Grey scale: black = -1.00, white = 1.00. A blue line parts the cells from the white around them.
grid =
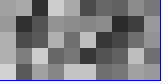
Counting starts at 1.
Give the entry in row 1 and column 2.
0.32
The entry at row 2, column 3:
-0.35
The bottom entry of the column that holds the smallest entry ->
-0.07
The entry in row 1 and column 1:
0.26
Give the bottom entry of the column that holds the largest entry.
0.65
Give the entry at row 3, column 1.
0.38
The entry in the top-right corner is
-0.07
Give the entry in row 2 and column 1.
0.20
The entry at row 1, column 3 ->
-0.62
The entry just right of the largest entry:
-0.30
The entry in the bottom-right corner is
0.20
